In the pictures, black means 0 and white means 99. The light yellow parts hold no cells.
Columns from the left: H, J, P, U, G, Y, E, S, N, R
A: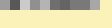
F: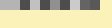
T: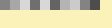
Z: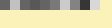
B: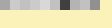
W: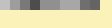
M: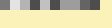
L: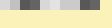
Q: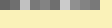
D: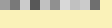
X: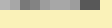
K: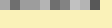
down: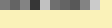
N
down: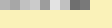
J
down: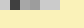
E
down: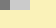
S

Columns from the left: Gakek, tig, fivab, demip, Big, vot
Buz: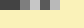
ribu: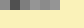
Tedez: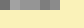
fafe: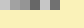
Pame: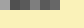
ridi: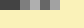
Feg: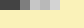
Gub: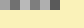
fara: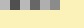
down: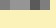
fivab
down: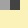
Gakek
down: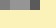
fivab

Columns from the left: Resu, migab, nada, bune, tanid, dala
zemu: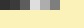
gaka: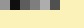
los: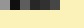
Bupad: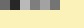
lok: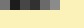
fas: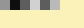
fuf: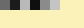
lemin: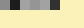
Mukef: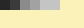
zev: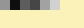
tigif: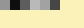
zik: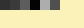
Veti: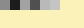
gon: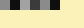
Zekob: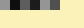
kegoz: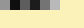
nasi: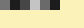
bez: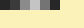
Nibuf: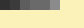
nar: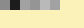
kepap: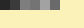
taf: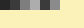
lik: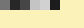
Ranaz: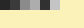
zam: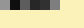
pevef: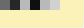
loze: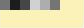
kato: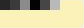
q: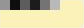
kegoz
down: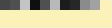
dala
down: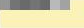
tanid
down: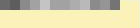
tanid
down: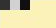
bune
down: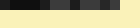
migab
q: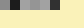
lemin

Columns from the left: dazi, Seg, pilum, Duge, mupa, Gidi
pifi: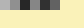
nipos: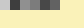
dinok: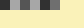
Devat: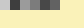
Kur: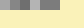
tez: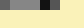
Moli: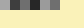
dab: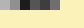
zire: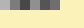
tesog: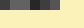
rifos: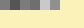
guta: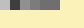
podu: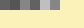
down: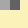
dazi
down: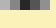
Duge

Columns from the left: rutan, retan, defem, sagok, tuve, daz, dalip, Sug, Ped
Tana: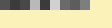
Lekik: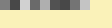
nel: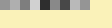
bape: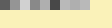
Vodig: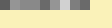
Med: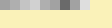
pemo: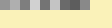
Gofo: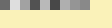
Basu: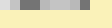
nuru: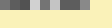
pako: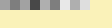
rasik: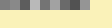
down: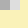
retan
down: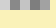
defem
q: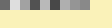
Gofo
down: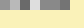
Ped
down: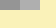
retan
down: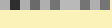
tuve

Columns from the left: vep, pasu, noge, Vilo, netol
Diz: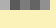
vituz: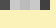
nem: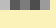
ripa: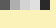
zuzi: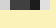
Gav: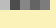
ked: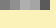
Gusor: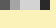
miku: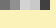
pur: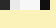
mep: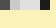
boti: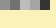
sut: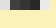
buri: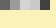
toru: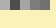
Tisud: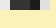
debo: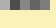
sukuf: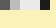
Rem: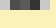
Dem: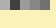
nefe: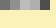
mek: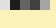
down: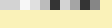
noge
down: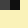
netol

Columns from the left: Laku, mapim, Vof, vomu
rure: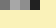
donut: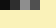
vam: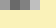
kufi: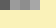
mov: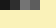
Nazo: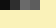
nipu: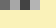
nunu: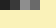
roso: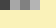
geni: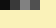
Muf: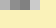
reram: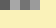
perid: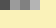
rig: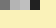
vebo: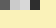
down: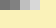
Vof
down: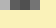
Laku
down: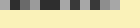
mapim

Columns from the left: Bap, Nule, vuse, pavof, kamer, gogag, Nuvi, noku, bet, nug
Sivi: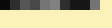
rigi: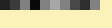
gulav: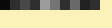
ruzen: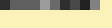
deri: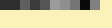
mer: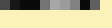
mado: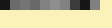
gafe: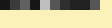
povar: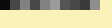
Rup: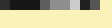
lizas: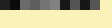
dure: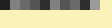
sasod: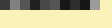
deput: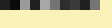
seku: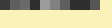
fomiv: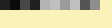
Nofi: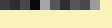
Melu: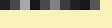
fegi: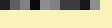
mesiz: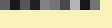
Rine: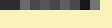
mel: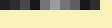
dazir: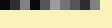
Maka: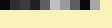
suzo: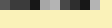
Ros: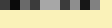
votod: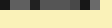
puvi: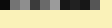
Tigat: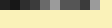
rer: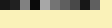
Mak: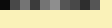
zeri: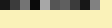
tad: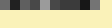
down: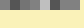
gogag
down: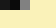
Nule
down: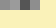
nug
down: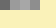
gogag
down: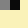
Nule

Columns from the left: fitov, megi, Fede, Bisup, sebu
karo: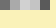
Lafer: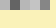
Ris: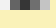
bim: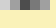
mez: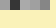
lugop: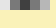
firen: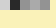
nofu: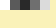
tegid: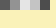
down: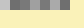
Bisup
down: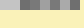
Bisup

